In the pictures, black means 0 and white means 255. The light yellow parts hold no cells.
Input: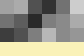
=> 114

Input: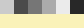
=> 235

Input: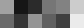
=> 130

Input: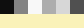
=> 215

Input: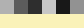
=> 24

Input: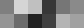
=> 118
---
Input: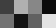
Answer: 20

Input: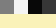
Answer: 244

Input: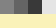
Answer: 100

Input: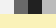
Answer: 105

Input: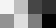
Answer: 222

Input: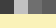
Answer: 193

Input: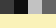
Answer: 14

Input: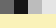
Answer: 21
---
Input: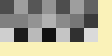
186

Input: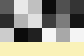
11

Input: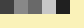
64

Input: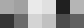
107

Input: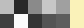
63

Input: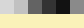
193

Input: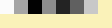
2

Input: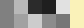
128

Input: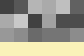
140
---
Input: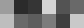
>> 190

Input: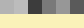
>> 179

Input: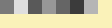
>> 121

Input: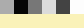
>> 172

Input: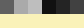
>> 96

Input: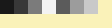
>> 25
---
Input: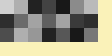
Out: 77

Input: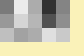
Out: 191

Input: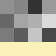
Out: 123

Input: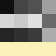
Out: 36

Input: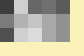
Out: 80

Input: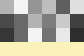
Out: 54
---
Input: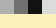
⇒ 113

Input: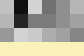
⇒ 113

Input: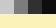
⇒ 124

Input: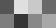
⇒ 223

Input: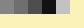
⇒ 78

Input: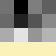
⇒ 0

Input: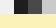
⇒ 30
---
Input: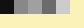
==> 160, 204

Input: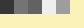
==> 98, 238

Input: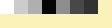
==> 6, 255

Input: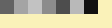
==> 140, 194

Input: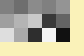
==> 201, 244

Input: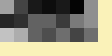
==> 98, 194
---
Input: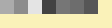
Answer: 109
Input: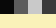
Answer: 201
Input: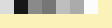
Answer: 171
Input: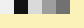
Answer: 158
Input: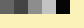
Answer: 195
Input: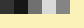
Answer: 217
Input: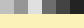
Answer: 67
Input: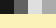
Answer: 223
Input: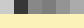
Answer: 148
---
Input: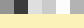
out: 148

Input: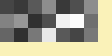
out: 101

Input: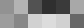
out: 157

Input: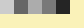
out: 204

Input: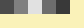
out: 75

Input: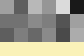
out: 94
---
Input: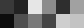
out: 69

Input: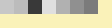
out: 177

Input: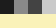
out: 137

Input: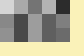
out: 157

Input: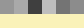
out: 190

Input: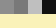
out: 121

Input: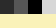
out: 86
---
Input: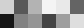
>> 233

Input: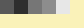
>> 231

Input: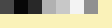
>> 200

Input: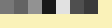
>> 225

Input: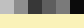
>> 122

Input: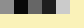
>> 203

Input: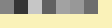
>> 162
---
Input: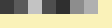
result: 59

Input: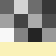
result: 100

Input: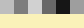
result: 190

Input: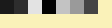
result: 26

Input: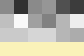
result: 138

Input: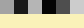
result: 163
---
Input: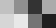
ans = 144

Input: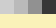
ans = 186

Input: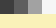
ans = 94

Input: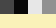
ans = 8

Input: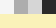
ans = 173

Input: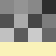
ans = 148

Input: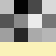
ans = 3

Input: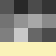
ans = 40
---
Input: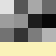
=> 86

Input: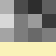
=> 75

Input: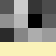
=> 203

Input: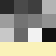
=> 74

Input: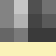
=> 198

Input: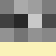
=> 170

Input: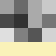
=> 106

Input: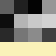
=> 32
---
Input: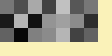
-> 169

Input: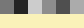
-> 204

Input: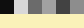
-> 107

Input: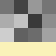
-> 152

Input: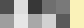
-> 55

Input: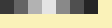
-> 178
